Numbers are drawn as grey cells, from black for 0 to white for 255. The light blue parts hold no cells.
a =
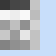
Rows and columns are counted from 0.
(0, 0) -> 55
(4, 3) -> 195
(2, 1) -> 191
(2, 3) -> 210
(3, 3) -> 194

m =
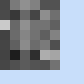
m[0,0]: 72
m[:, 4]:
[82, 142, 115, 95, 122, 173, 81]
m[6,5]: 114
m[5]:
[67, 29, 92, 46, 173, 165]
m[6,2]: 91
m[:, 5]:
[82, 111, 96, 130, 79, 165, 114]
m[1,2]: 104
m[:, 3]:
[129, 69, 115, 114, 108, 46, 83]

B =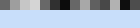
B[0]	102
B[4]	104
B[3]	213
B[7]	103

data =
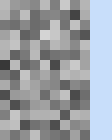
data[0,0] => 185
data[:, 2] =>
[147, 189, 136, 97, 137, 121, 100, 196, 181, 158, 117, 157, 81, 143]
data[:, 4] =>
[186, 132, 115, 212, 135, 99, 194, 168, 144, 109, 161, 177, 125, 130]
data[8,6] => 97
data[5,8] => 162
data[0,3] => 136
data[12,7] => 136
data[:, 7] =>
[137, 68, 193, 111, 138, 111, 201, 178, 136, 75, 99, 183, 136, 161]
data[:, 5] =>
[127, 134, 197, 199, 183, 115, 74, 136, 135, 161, 117, 180, 78, 118]
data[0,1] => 154
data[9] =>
[78, 154, 158, 167, 109, 161, 193, 75, 110]
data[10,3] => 155
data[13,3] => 190
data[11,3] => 178
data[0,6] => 201
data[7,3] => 147
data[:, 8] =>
[181, 173, 132, 85, 189, 162, 163, 186, 124, 110, 123, 177, 146, 110]
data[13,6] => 107
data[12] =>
[183, 191, 81, 114, 125, 78, 175, 136, 146]
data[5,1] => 99
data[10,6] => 141
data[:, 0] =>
[185, 179, 120, 162, 181, 178, 56, 120, 171, 78, 153, 127, 183, 151]
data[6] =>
[56, 186, 100, 118, 194, 74, 172, 201, 163]
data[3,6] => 167
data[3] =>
[162, 189, 97, 111, 212, 199, 167, 111, 85]

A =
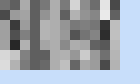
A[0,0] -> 115
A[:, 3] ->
[95, 95, 95, 95, 95, 95, 95]
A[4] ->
[162, 39, 177, 95, 165, 174, 138, 173, 167, 98, 88, 186]
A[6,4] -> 105
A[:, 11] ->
[73, 97, 190, 192, 186, 181, 179]
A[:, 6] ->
[122, 96, 149, 153, 138, 177, 191]
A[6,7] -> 102
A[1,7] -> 178
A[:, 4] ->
[120, 147, 180, 180, 165, 95, 105]
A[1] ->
[74, 155, 163, 95, 147, 174, 96, 178, 147, 134, 234, 97]
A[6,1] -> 178
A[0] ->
[115, 95, 171, 95, 120, 174, 122, 212, 141, 109, 228, 73]
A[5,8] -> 203
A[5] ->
[215, 198, 129, 95, 95, 174, 177, 151, 203, 154, 112, 181]
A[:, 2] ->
[171, 163, 156, 128, 177, 129, 123]
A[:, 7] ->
[212, 178, 121, 84, 173, 151, 102]
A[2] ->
[161, 58, 156, 95, 180, 174, 149, 121, 127, 118, 53, 190]

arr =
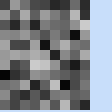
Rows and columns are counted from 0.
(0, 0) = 63
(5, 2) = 155
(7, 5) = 109
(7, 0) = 5
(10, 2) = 102
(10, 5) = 86
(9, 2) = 45
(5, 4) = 158
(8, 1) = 120
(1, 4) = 156
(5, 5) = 34
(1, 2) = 169
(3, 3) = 115
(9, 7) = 94
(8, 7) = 73
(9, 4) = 56
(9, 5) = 120
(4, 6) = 174
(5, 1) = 165
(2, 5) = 107
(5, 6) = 137
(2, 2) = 114
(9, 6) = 126
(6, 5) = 147
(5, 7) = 99
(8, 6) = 7
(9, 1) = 68
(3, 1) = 132
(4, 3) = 160

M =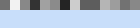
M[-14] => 112
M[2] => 136
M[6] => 36
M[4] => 161
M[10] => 181

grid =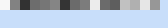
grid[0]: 247
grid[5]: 133
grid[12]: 193
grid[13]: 176
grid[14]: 230
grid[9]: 236

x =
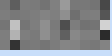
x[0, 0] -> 121
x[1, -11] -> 125
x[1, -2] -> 126
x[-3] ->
[117, 193, 117, 126, 143, 122, 78, 125, 114, 116, 210]
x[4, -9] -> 119
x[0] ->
[121, 94, 124, 122, 115, 128, 154, 120, 120, 116, 72]
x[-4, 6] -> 143
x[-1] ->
[125, 51, 119, 122, 117, 124, 133, 131, 123, 120, 131]
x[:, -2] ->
[116, 126, 116, 128, 120]
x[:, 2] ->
[124, 122, 117, 126, 119]
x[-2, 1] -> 178
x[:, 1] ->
[94, 120, 193, 178, 51]
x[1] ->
[125, 120, 122, 125, 131, 127, 143, 111, 125, 126, 85]

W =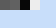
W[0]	91
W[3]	237
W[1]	97

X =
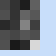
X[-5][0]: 71
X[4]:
[80, 25, 41, 216]
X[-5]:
[71, 50, 29, 96]
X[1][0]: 79
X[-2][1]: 70
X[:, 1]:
[50, 51, 54, 70, 25]
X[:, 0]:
[71, 79, 41, 77, 80]
